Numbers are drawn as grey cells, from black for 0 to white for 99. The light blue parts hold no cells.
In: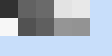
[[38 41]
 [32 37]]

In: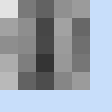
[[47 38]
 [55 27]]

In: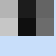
[[11 39]
 [ 6 42]]

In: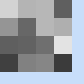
[[70 71]
 [40 71]]

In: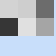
[[80 42]
 [87 64]]

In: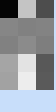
[[76 30]
 [50 51]]

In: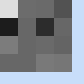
[[42 41]
 [40 17]]

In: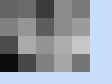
[[41 23]
 [58 36]]

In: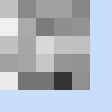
[[53 63]
 [66 48]]
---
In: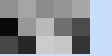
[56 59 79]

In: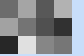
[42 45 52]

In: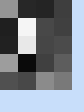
[58 95 27 36]

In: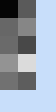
[ 2 52]

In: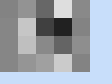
[51 77 53 79]

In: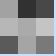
[63 66 47]

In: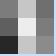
[48 92 54]

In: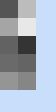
[33 90]
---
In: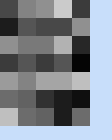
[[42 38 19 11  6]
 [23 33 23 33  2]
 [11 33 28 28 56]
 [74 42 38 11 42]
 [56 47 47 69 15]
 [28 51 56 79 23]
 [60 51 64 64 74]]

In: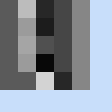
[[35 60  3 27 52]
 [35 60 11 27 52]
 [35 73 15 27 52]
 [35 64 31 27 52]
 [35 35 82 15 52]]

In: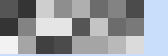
[[94 64 25 29 64 64 72 85]
 [33 20 80 55 68 42 51 29]
 [20 51 89 89 33 76 42 47]]

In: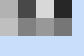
[[74 50 59 46]
 [69 28 84 15]]

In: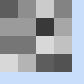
[[60 60 22 65]
 [84 70 36 32]
 [36 55 79 51]
 [46 46 84 75]]

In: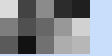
[[49 31 40 59 81]
 [35  7 44 67 71]
 [85 26 54 17 12]]

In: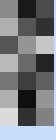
[[72 41 14]
 [68 33 19]
 [54 10 29]
 [46 24 37]
 [85 19 50]
 [68  6 58]
 [33 58 77]]
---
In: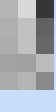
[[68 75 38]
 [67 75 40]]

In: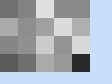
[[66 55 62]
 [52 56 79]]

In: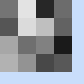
[[33 85 74]
 [65 43 50]]

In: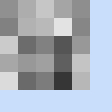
[[50 69 72]
 [79 42 50]]

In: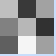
[[50 71 19]
 [37 95 62]]

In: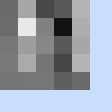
[[42 90 50]
 [46 61 52]]
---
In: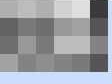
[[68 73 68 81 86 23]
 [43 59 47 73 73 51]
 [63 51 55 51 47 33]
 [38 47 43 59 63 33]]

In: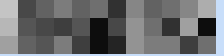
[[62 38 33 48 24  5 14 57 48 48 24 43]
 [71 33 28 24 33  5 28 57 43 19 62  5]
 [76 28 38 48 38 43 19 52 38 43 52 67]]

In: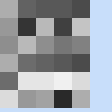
[[42 89 89 93 85]
 [55 72 55 46 50]
 [85 59 63 16 67]
 [67 42 38 34 29]
 [67 38 34 34 29]
 [59 20 72 25 76]]

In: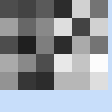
[[66 53 30 90 76 98]
 [62 40 53 86 26 81]
 [30 26 35 17 81 45]
 [57 21 17 71 71 86]
 [30 12 49 17 66 45]]

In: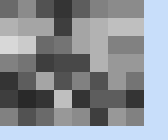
[[84 79 41 45 64 69 50 50]
 [69 64 64 24 64 69 74 74]
 [41 54 32 20 36 50 54 54]
 [50 45 24 28 28 69 59 59]
 [20 36 64 32 50 32 59 45]
 [50 32 41 59 54 24 59 50]
 [24 16 20 74 20 36 36 20]]

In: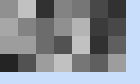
[[56 75 19 51 46 28 19]
 [61 61 42 32 75 19 37]
 [65 51 42 56 70 23 28]
 [14 32 61 75 46 37 61]]

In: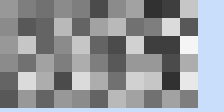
[[39 85 67 29 85 67 44 81 77 19 90]
 [59 77 39 54 77 39 29 81 24 24 95]
 [34 59 39 59 54 39 72 63 44 63 49]
 [59 49 44 54 49 29 54 63 19 24 77]
 [54 44 63 49 67 49 34 59 59 29 67]
 [54 34 39 72 39 63 72 44 49 85 34]]

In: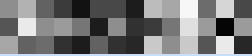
[[33 91 55 60 46 11 55 19 23 46 87 60  2 60]
 [55 69 38 23  7 28 28 11 73 65 96 42 83 28]
 [65 38 42 19 11 38 19 15 78 55 78 33 91 15]]
